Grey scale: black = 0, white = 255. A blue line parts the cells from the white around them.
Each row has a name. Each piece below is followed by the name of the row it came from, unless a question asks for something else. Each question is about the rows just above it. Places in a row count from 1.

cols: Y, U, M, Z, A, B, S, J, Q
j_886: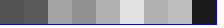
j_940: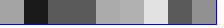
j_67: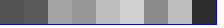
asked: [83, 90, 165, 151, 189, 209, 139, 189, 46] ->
j_67
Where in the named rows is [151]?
j_67, 4
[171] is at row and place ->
j_940, 5
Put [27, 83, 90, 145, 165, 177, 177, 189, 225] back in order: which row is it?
j_886
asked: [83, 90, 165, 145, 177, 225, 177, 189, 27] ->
j_886
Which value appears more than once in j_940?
[90]

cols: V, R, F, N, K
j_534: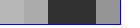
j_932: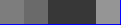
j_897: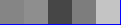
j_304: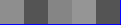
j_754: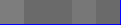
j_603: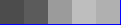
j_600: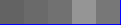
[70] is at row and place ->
j_897, 3
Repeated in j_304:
[84]
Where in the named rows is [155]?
j_603, 3
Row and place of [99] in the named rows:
j_600, 1

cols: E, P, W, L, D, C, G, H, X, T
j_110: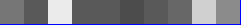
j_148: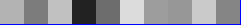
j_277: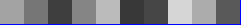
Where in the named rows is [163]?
j_277, 1
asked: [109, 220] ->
j_148
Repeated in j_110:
[89]
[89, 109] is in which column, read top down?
D
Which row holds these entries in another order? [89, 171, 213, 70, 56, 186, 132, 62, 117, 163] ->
j_277

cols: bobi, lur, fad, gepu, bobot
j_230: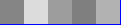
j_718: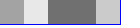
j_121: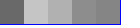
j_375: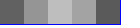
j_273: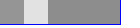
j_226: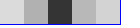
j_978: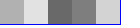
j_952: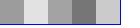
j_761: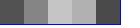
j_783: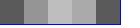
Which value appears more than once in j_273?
[141]
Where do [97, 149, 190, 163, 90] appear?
j_375
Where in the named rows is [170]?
j_783, 4
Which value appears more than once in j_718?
[112]
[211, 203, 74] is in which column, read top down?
bobot

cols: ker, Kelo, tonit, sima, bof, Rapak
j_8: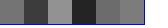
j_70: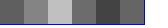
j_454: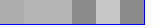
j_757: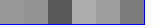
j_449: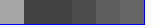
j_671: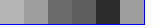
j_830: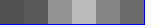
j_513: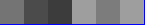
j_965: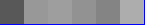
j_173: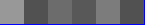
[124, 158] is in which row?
j_513
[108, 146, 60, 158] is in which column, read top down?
tonit
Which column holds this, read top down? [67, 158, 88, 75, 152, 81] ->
Kelo
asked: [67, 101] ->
j_70
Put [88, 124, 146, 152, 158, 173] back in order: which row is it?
j_757
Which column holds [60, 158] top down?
tonit

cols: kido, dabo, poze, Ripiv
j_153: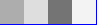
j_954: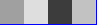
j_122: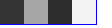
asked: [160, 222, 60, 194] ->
j_954
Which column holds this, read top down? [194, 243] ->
Ripiv
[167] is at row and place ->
j_122, 2
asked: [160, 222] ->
j_954
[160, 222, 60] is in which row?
j_954
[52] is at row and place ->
j_122, 1
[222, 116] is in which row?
j_153

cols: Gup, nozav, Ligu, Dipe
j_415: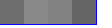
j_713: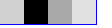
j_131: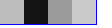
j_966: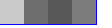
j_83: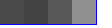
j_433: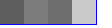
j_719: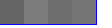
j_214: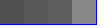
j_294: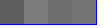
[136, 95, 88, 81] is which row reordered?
j_214
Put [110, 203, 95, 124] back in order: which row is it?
j_433

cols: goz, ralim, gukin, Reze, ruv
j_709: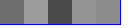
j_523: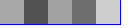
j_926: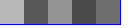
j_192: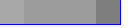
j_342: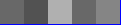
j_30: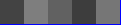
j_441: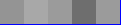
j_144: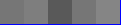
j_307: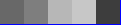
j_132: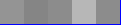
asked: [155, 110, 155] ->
j_441
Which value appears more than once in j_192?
[155]

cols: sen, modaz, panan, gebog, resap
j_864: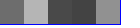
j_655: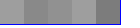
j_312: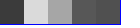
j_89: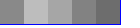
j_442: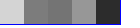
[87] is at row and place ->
j_312, 4
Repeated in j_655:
[158]

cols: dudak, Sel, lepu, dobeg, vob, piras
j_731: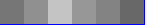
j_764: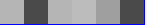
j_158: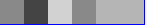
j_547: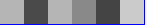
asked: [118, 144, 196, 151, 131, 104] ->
j_731
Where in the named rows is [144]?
j_731, 2
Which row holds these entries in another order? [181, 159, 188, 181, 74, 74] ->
j_764
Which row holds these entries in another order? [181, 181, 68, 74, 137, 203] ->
j_547
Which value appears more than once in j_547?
[181]
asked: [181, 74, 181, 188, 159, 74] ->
j_764

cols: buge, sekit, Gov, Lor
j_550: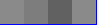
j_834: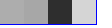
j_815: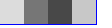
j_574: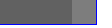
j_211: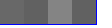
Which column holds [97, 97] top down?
sekit
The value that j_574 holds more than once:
[97]
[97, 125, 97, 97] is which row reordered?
j_574
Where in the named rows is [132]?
j_211, 3

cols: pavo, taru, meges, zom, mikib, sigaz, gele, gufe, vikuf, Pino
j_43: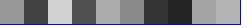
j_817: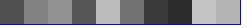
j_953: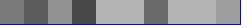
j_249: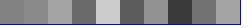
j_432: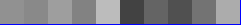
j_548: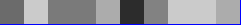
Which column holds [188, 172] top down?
mikib
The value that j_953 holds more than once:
[180]
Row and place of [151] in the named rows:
j_43, 1
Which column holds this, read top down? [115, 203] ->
vikuf
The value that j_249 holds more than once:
[164]
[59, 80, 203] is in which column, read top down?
gufe

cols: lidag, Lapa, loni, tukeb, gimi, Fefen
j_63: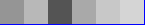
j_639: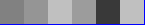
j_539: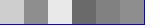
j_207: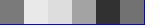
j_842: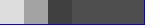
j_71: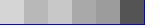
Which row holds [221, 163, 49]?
j_207
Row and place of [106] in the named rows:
j_539, 4
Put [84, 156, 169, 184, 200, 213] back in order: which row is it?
j_71
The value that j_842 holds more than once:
[78]

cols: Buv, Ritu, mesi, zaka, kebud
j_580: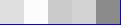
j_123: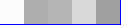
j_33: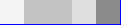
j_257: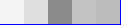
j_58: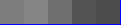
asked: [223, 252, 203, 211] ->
j_580
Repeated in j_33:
[195]
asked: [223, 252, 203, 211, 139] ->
j_580
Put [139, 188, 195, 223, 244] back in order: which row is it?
j_257
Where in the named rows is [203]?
j_580, 3
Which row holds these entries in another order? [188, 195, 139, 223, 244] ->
j_257
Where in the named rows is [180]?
j_123, 3

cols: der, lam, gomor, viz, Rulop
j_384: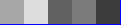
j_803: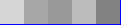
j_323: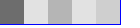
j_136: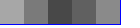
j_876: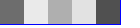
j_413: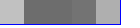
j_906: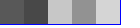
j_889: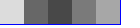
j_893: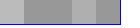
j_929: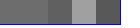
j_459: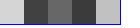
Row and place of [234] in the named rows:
j_876, 2
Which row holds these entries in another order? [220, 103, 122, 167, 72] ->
j_889
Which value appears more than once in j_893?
[152]
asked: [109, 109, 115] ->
j_413
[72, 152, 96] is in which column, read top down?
gomor
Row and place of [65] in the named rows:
j_459, 2
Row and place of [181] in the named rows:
j_323, 3

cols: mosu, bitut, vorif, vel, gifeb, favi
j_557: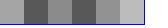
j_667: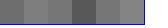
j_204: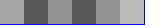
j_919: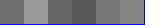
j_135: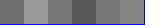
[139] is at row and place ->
j_557, 3
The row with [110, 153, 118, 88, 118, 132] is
j_135

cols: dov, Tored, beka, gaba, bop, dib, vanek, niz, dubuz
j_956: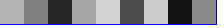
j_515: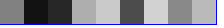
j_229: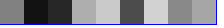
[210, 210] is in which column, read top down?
vanek
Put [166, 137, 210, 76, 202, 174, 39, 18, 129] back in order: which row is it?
j_229

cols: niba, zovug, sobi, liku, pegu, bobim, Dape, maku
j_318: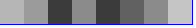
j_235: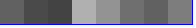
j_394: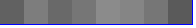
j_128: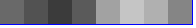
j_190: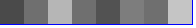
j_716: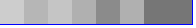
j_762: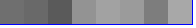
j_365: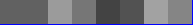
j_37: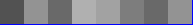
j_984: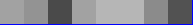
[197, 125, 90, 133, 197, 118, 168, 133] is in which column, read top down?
maku
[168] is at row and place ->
j_762, 8

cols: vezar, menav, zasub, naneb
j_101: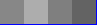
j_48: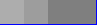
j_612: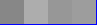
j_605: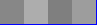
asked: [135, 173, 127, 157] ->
j_605
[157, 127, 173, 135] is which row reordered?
j_605
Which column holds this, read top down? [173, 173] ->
menav

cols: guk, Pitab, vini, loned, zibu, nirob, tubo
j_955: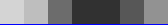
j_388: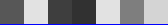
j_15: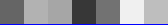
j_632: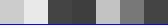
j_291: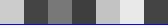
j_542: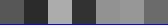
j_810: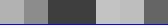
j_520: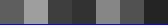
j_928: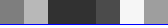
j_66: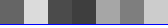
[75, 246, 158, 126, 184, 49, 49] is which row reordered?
j_928
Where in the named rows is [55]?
j_15, 4
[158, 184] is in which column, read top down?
Pitab

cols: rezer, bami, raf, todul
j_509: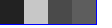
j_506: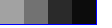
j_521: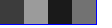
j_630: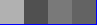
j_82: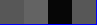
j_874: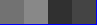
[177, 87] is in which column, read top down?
rezer
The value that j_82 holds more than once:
[87]
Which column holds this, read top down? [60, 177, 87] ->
rezer
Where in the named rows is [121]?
j_630, 3

